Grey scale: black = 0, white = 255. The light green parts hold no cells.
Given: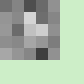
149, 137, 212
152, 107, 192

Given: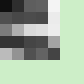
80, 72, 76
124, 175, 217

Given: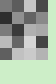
46, 144, 99
123, 58, 176

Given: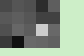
88, 94, 86
80, 103, 93

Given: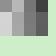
212, 165, 122
211, 167, 123

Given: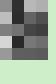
189, 44, 100
126, 114, 69

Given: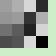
149, 155, 52
113, 92, 33
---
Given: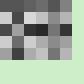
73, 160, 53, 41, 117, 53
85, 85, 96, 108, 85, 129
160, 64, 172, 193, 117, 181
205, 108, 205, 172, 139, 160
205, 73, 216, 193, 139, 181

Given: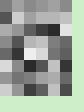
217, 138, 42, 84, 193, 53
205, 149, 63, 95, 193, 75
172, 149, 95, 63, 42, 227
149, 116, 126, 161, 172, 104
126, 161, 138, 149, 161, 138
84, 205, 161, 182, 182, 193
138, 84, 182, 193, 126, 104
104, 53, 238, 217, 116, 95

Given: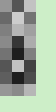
85, 194, 66
94, 30, 76
105, 204, 115
115, 30, 127
127, 182, 160
138, 54, 172
150, 138, 182
150, 85, 194

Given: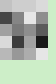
161, 121, 142, 91
218, 60, 161, 25
184, 152, 173, 230
194, 206, 206, 218
70, 133, 230, 142

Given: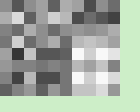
173, 218, 96, 161, 207, 184, 76, 108, 86, 66
118, 207, 108, 142, 173, 108, 184, 195, 184, 161
151, 130, 130, 118, 130, 118, 184, 161, 195, 130
142, 86, 142, 161, 96, 173, 161, 76, 142, 108
96, 130, 151, 96, 151, 118, 195, 195, 218, 151
130, 108, 173, 142, 108, 142, 151, 142, 151, 173
130, 66, 184, 76, 76, 118, 248, 207, 248, 218
161, 54, 195, 86, 86, 96, 248, 207, 248, 228

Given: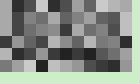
181, 46, 69, 150, 58, 34, 58, 34, 87, 111, 160
169, 46, 78, 202, 46, 78, 160, 99, 202, 181, 169
58, 150, 99, 69, 181, 140, 99, 181, 121, 130, 46
169, 69, 111, 130, 140, 58, 169, 111, 130, 78, 191
169, 69, 130, 111, 169, 99, 130, 160, 99, 87, 191
121, 160, 202, 34, 191, 169, 150, 78, 58, 46, 150

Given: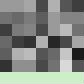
105, 62, 50, 177, 39, 73, 166
114, 105, 123, 94, 154, 132, 132
62, 123, 132, 73, 154, 187, 114
50, 143, 143, 73, 114, 217, 85
154, 154, 166, 73, 177, 85, 62
94, 177, 187, 85, 105, 198, 27

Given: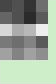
101, 80, 43, 90
70, 80, 52, 110
121, 110, 131, 90
161, 131, 161, 142
215, 172, 184, 238

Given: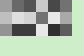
147, 60, 60, 232, 48, 93
158, 105, 84, 202, 72, 114
191, 222, 211, 114, 232, 169
